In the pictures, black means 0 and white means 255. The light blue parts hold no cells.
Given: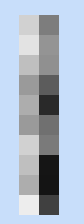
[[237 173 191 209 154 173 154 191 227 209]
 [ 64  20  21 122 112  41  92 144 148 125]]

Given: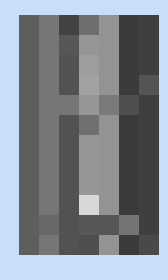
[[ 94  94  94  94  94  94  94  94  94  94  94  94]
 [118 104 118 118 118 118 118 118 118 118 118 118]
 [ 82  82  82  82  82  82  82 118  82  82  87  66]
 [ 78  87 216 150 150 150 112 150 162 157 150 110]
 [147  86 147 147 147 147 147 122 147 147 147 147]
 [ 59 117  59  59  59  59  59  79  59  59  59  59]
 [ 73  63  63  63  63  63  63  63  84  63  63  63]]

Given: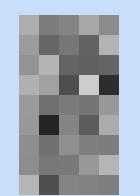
[[181 141 142 152 154 176 147 155 173]
 [ 79 120 113  36 112 161 180 103 125]
 [132 121 143 132 123  78 100 119 132]
 [130 152 127  92 117 205  97  99 167]
 [126 181 125 171 152  45 101 179 139]]

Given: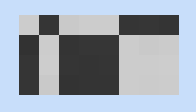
[[ 53  53  50 204]
 [201 205 204  53]
 [ 51  53  52 201]
 [ 52  52  54 204]
 [ 52  53  54 204]
 [204 204 204  53]
 [203 204 201  54]
 [204 205 203  52]]

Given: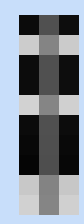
[[209 200   5   8  11 210  12  12 204  11]
 [133 131  78  79  80 133  80  80 132  80]
 [208 199   7   9  12 208  13  13 203  13]]

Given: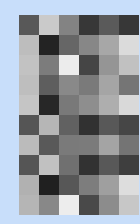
[[181 177  85 187  85 197 190 194 189  88]
 [136  32 193  89 182  39  94 124  35 202]
 [237  87 112 122  97 121 137 236 102 131]
 [ 73 125  50 123  49 142 122  69 135  55]
 [140 159  88 164  88 174 165 149 167  90]
 [199 221  62 116  70 217 117 193 219  55]]

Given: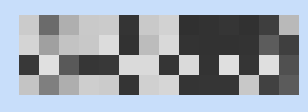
[[196  56 212 203]
 [127 224 160 107]
 [174  89 195 175]
 [206  54 200 201]
 [203  56 220 203]
 [ 52 218  50  52]
 [208 218 188 201]
 [214  53 217 210]
 [ 52 218  51  48]
 [ 53  51  50  50]
 [ 53 223  50  53]
 [200  53  51  49]
 [ 65 223  92  62]
 [ 91  80  63 185]]

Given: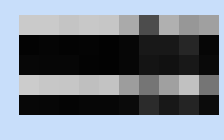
[[  7 204   7   3 202]
 [  6 199   6   5 202]
 [  4 198   6   3 196]
 [  6 191   3   4 200]
 [  6 195   2   2 198]
 [ 10 157   6   6 170]
 [ 43 117  20  24  76]
 [ 24 160  17  24 176]
 [ 36 193  24  38 151]
 [ 11 117   9   6 160]]

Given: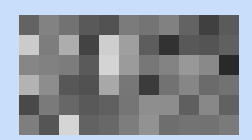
[[126  73 179 134 203  99]
 [ 85 122 141 129 125 130]
 [213 103  87 124 173 114]
 [ 98  89  81  90  67  89]
 [104  96 168 212 206  82]
 [125 117 119 155 159 123]
 [146 142  59 119  93 116]
 [110 141 114 131  50 129]
 [115  95 134 152  88  99]
 [114 136 107 137  84  64]
 [122  97 114  41  96  90]]
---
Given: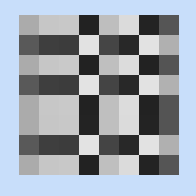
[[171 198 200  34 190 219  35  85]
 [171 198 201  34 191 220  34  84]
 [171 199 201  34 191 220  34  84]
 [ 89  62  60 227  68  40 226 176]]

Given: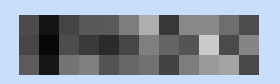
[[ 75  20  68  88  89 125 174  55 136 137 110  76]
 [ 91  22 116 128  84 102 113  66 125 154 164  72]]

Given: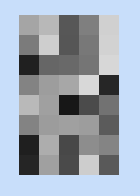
[[165 184  87 127 208]
 [ 32 102 105 117 215]
 [185 160  23  75 114]
 [ 31 173  72 141 132]]

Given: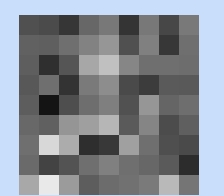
[[ 80  75  54 103 120  52 120  71 121]
 [ 94  47  85 167 192 134 111 111 109]
 [ 93  20  78 110 127  81 150 101 110]
 [111 216 172  46  56 160 111  79  74]
 [168 233 155  93 108 113 122 185 117]]

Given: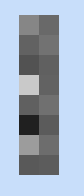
[[134 105]
 [ 82  96]
 [ 96 112]
 [156 109]]

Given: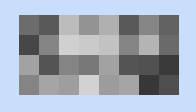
[[108  89 188 147 176  89 134  98]
 [162  84 132 120 162  84  81  58]]

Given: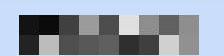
[[ 19  11  64 155  77 224 141  96 142]]

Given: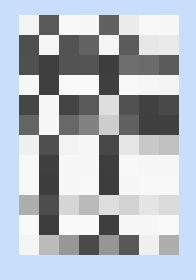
[[243  89 248 247  97 236 248 247]
 [ 80  63  83  84  61 110 107  91]
 [ 70 247  67  89 222  81  65  73]
 [240  79 243 246  71 230 200 192]
 [248  61 247 248  61 247 248 248]
 [249  60 249 249  62 247 247 249]]
